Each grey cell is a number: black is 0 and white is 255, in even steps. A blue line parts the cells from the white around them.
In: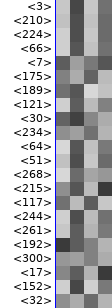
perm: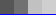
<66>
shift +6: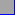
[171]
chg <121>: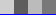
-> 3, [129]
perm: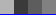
<192>
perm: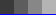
<17>
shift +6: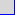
[221]

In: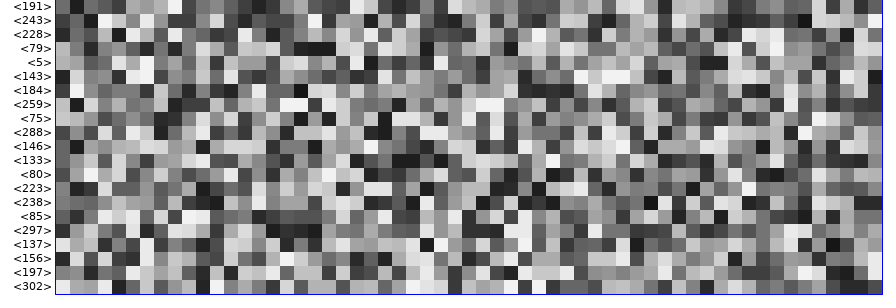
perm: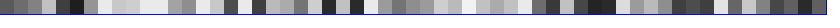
<197>
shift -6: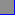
[136]
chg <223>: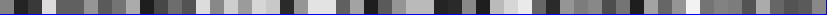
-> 42, [130]
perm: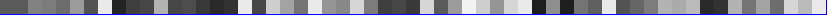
<228>

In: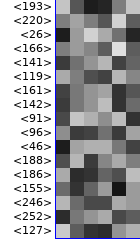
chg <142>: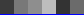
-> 2, [148]
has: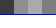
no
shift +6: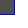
[85]
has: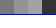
yes
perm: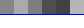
<119>

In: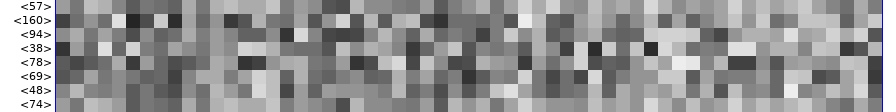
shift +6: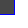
[77]
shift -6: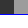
[ 46 150]
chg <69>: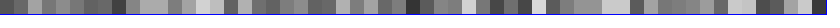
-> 49, [125]

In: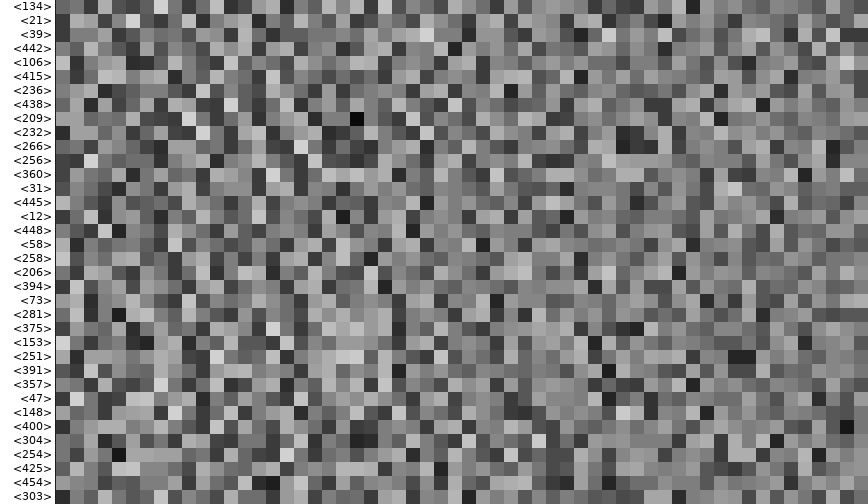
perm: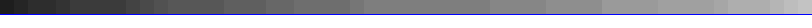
<12>
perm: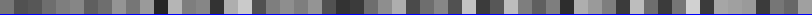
<148>
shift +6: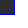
[51]
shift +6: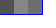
[ 87 140 116]
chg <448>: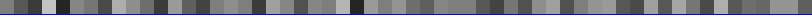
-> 48, [174]
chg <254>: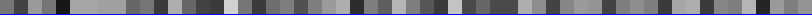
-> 48, [174]

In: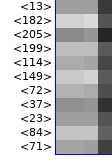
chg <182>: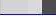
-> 3, [84]
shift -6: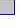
[190]
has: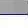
yes

